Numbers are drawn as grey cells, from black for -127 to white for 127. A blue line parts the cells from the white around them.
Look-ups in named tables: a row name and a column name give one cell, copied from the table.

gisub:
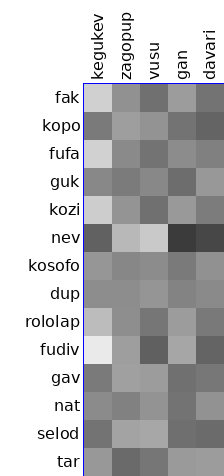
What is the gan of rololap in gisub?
28
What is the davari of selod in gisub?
-20
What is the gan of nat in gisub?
-12
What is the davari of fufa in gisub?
0
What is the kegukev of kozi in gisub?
77
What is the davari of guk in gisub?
24
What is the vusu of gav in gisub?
28
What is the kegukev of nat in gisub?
11
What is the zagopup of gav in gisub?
32
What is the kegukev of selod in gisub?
-12
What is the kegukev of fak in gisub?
80
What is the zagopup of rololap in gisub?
14
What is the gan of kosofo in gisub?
-5
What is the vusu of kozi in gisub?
-15
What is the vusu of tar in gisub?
-9
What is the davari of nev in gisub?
-56
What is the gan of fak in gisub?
28
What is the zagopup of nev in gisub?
56
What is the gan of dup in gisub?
3

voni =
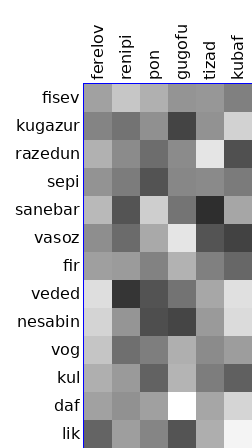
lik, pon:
5
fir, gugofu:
50
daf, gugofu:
127
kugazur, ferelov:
4
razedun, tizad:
101
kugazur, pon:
16
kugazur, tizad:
18
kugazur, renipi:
-12
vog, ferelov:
69
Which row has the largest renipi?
fisev

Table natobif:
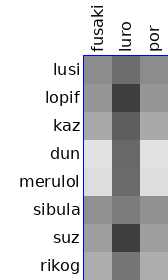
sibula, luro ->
-3
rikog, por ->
45
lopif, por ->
22
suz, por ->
30
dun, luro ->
-23
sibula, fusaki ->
16
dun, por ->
98
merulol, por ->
93
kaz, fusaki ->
41
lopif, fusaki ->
22
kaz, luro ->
-33
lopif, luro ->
-64
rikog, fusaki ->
45
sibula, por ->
16
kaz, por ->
41
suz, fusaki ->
30
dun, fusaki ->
98
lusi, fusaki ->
12
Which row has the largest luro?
sibula

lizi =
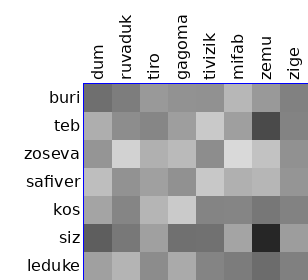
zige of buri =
1
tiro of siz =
32
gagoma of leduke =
42
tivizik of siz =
-14
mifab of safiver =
48
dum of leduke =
32
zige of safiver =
21
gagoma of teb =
30
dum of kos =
36
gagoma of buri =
18

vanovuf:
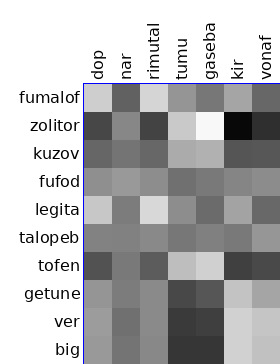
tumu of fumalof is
21
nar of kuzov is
-11
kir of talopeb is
-6
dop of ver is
28
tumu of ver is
-69
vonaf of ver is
69
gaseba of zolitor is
120
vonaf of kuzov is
-40
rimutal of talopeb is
9
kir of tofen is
-63
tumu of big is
-73
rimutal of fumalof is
85

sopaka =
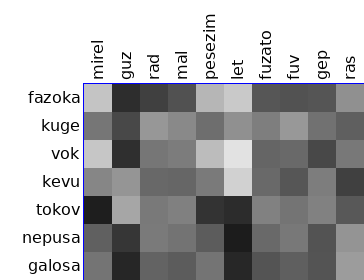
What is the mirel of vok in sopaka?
70
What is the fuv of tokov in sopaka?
-11
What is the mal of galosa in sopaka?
-35
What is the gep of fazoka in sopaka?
-42
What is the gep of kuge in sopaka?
-14
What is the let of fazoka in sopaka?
73
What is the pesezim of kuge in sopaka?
-17
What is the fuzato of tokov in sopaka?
1
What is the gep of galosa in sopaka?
-43
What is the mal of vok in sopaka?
-3
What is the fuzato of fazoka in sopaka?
-41
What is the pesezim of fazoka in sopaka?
54
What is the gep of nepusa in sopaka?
-44
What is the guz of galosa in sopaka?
-89
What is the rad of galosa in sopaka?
-28
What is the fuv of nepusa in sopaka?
-7
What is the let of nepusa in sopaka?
-99

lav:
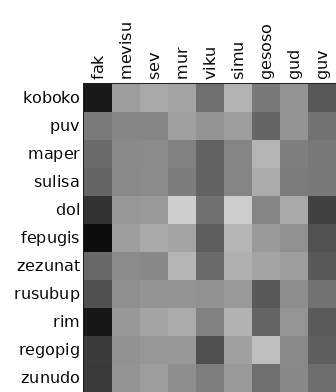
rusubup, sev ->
20
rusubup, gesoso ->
-38
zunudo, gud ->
8
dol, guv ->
-62
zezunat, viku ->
-22
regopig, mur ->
24

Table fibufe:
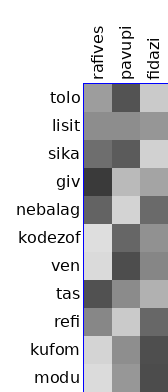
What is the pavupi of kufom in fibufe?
14
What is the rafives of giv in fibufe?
-69
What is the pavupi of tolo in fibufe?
-44
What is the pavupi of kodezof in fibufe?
-25
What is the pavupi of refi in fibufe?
74
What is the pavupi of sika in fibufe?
-36
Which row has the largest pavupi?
nebalag

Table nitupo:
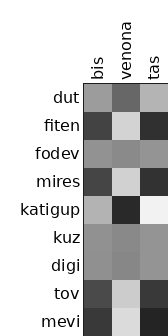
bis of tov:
-53
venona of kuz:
9
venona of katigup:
-86
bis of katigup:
51
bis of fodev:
18
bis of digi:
16
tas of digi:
20
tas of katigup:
114
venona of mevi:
91
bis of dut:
28
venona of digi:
7
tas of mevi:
-91
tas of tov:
-70
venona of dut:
-24
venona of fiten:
83
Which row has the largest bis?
katigup

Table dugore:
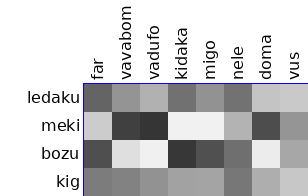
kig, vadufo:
18
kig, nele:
-8
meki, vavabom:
-63
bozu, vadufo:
112
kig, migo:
36
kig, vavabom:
2
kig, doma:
46
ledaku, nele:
-13
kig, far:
-3
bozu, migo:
-47
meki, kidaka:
113
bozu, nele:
-16
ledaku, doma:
68
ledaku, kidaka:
-14
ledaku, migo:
18
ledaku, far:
-27
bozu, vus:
39
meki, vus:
21
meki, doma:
-50
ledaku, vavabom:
20
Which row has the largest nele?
meki

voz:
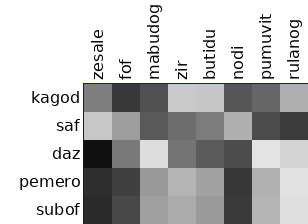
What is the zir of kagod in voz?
73
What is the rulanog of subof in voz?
95
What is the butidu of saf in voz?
-3
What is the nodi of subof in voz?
-69
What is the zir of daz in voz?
-12
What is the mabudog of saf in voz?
-38
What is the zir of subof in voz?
43
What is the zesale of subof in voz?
-85
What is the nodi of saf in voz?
48
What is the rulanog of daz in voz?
84
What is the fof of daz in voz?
-6
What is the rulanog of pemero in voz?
98
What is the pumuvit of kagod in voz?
-25
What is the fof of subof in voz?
-55

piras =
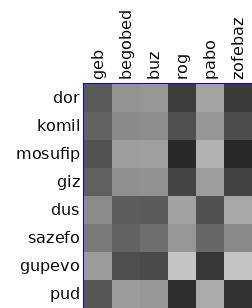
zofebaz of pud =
-77
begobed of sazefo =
-29
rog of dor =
-67
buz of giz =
18
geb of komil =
-28
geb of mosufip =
-45
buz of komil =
13
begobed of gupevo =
-49
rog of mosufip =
-86
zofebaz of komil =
-51
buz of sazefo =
-16
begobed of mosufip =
29
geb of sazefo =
-5
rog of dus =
34

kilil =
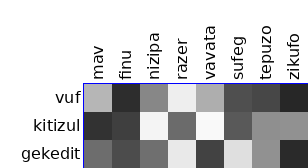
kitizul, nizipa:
116
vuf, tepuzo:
-56
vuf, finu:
-82
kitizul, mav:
-77
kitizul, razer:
-20
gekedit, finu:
-51
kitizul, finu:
-64
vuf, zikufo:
-88
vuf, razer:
110
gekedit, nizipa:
-16
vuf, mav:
54
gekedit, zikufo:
-85
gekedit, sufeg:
95
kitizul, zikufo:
17
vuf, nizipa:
7
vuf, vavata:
46
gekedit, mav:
-18
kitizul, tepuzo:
15
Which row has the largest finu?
gekedit

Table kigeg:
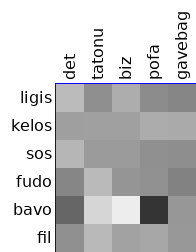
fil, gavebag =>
24
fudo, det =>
6
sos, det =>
54
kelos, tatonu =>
32
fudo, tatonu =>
58
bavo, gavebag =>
23
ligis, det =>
59
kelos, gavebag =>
42
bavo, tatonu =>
86
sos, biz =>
27
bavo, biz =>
109
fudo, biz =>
21
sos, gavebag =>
14
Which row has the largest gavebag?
kelos

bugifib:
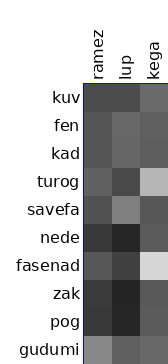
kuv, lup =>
-51
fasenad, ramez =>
-40
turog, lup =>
-54
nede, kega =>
-37
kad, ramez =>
-42
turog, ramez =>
-30
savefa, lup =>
0
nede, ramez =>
-71
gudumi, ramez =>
7
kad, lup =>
-25
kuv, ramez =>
-52
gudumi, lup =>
-31
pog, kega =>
-36
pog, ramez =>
-71
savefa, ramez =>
-45
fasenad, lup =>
-63
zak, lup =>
-90
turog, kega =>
54

